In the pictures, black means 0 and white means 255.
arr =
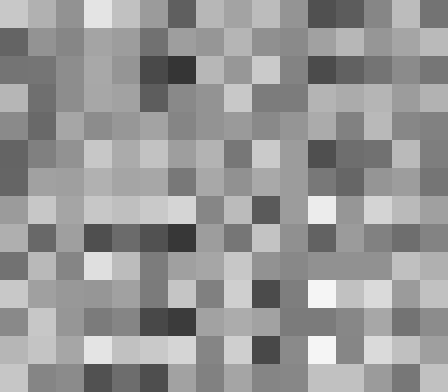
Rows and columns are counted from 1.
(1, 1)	200
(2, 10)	144
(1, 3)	146
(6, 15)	186
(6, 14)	113
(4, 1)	182
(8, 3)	165
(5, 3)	166
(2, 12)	161
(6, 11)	156
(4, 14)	181
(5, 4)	140
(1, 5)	193
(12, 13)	135
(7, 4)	177
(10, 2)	185
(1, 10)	188
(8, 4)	199
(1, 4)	228
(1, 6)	155
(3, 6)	73
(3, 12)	75
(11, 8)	128
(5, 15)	135
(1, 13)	92
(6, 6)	194
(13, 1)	182
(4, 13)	171
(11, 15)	155
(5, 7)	133
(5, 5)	151
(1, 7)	95
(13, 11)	138
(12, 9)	172
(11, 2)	160
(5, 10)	137
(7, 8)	168

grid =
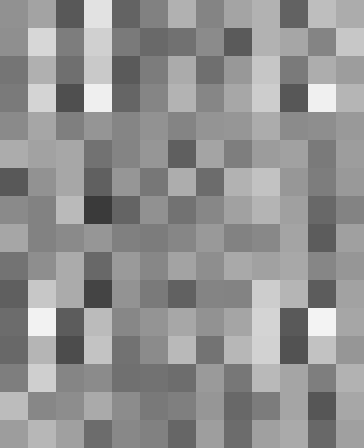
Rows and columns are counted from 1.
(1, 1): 145
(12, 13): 166
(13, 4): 195
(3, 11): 122
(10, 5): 154
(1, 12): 190
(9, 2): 130
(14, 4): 139
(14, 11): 165
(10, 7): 163
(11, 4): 68
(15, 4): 170
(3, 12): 173
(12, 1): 108
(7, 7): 173
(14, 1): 126
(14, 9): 119
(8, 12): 104
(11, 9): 131
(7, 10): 194
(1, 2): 163
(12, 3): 92
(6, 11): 161
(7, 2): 146
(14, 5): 112
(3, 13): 157
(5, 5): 133
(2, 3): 125
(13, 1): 104
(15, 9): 104
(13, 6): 139
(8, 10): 180
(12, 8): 146
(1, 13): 172
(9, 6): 124
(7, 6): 119
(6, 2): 162

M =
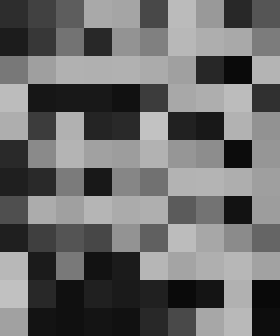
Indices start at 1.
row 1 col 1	45
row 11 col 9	177
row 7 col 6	113
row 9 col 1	31
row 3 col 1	120
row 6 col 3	180
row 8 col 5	171
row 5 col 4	36
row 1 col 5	165
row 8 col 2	172
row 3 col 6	171
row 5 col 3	177
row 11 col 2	40
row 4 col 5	17
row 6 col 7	150
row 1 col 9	40
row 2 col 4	40
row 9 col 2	63
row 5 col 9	178
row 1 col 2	65
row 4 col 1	188
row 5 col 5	41
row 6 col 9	12
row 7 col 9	174
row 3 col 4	176
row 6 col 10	150
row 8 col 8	115
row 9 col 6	96
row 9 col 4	71
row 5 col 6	194
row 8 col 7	91
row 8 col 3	160

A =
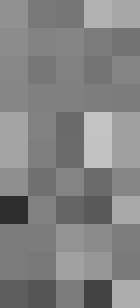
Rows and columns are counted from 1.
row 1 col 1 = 145
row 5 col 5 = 159
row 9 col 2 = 124
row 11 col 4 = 66
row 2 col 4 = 123
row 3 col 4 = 116
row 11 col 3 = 124
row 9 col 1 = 123
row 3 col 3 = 129
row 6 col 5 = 159
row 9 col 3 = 147
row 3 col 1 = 135
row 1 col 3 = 118
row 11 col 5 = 173
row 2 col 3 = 133
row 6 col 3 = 107
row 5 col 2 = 129
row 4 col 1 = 134

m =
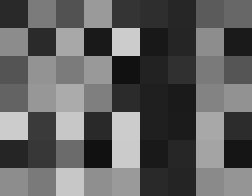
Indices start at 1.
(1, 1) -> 41
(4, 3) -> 171
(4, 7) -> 26
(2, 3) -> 168
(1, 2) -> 123
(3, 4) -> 153
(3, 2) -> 147
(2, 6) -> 24
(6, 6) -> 25
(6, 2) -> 55
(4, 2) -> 151
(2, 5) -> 204
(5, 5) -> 204
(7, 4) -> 143
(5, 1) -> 204
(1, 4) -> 154
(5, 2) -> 58
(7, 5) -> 154
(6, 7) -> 38
